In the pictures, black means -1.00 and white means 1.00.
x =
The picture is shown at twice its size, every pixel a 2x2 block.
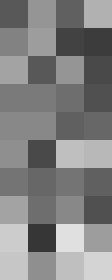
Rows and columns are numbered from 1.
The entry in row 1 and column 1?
-0.31
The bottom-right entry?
0.66
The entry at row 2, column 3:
-0.48
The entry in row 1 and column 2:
0.17
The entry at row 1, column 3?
-0.25
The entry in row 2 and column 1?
0.02
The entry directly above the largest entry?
0.07
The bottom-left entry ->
0.55
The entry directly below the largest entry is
0.50
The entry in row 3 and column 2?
-0.31
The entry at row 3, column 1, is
0.28
